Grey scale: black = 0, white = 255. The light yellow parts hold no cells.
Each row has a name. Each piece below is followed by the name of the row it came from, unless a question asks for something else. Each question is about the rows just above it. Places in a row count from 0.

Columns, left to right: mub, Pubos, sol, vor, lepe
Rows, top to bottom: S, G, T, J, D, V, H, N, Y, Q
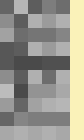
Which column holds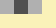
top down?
lepe
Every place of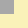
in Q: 0 2 4
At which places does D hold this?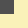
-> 3 4

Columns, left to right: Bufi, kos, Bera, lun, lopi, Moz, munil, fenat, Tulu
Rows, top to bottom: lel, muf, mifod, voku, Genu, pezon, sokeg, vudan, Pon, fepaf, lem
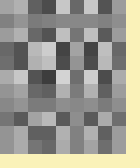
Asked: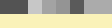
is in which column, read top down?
kos
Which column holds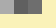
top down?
fenat
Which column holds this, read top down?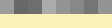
Bufi
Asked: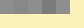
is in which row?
vudan

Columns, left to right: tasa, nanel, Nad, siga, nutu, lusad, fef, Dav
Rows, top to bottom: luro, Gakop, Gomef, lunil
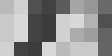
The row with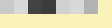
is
Gakop
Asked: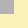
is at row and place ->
Gakop, 6
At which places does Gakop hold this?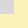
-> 1 5

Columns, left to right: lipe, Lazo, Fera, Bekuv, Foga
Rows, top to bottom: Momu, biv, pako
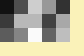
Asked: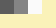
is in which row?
pako
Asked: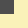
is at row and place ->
Momu, 1
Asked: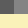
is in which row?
pako
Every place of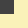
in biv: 3

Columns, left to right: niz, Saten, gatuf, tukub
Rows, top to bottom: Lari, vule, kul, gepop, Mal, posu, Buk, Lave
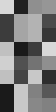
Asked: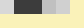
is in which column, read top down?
niz
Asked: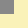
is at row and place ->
Lave, 2

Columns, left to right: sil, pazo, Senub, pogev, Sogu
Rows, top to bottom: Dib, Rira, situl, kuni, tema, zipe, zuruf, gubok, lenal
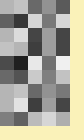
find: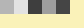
gubok
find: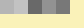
zuruf
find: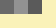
Dib
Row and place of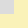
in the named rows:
situl, 1
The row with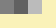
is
lenal

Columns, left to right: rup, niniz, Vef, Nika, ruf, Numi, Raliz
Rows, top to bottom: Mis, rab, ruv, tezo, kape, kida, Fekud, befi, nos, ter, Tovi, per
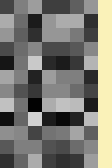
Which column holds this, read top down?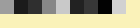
Vef
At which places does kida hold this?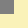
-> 1 4 5
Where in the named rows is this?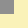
ter, 0
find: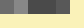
tezo

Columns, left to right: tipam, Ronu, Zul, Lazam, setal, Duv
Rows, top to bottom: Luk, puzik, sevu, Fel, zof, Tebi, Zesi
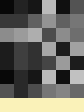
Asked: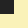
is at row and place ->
Luk, 1
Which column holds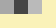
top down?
Lazam

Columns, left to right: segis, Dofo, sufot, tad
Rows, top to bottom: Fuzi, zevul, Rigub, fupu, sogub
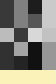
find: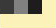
Fuzi
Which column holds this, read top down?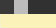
segis

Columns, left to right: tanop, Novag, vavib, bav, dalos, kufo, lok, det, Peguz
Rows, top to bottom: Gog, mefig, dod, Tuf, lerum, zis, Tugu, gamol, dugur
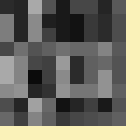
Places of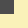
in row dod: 8
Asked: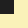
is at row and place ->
mefig, 3
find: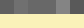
Tuf
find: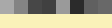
lerum

